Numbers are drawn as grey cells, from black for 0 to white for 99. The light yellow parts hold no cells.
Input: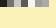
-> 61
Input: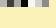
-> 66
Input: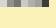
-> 62
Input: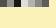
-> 52
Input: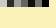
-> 39
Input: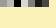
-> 49
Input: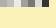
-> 68
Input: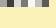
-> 64
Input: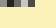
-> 41
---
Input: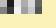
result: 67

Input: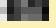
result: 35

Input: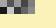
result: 59

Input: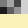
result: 64

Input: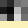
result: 3

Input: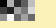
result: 63

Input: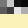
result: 78
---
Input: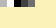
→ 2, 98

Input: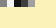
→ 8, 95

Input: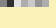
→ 67, 88

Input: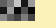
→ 3, 76

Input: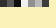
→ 93, 93

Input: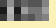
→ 61, 71

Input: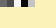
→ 96, 96

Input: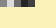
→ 41, 85
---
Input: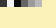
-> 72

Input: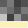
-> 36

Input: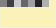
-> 68

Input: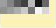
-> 83

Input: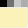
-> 67

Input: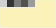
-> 60

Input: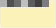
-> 48

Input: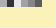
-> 36

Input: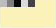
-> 26

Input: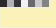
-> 51
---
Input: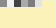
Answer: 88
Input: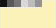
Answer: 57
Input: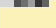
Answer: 38
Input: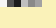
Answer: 63
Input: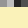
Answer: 31
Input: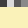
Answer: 53
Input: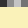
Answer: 45
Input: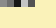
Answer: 32
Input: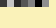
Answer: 55
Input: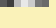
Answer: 41
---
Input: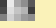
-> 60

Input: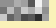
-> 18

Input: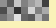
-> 71

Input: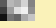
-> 66

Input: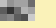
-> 31

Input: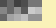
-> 57

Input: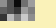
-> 78

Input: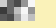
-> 91
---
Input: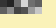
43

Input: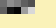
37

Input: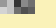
53

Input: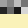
73

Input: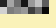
75

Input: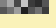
17
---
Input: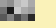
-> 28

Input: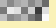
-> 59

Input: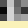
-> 59

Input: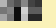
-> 5

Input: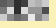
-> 41

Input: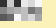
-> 96

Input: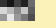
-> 59

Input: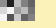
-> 79
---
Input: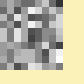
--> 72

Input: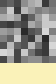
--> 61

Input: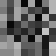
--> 53

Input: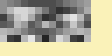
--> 25

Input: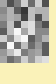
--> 42
